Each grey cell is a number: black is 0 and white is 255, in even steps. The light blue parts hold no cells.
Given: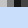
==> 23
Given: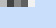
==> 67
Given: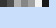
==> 25
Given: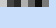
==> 15
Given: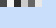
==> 45
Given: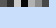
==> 6
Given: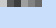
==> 62
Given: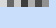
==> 61
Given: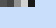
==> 24
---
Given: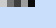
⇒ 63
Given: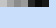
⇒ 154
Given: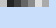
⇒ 102
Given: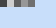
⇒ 95
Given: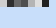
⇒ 78
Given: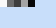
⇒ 62
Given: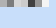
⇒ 203
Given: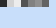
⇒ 83
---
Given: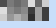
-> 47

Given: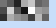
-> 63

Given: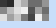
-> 68

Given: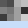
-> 129

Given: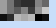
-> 185

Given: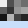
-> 179

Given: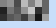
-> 130
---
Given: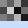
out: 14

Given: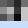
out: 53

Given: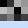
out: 6

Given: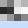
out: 235

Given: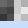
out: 203

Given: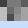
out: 135

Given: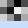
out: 239
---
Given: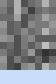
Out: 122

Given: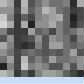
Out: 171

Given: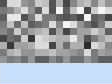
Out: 148

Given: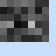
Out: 51

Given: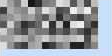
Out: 189

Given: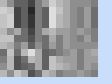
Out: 126

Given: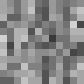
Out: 140
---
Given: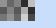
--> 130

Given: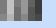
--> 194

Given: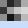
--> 158

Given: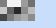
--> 99

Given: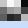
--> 154

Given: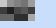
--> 33

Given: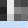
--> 234

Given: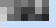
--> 152

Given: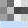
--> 191
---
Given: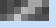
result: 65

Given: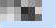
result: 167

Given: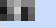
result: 19

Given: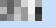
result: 184

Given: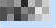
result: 79

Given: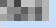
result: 194

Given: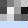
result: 69

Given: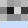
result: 126

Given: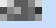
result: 76
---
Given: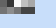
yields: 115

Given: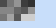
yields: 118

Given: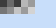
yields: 118

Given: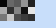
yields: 119

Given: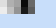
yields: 236

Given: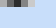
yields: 175

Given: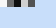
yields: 247
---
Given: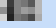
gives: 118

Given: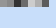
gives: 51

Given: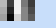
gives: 211

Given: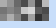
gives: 133

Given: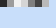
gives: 241

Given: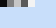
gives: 198

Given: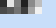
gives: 114

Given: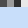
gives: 48
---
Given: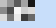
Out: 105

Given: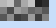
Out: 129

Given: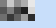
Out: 44

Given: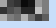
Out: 94

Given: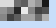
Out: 177

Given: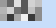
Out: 141

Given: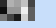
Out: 94
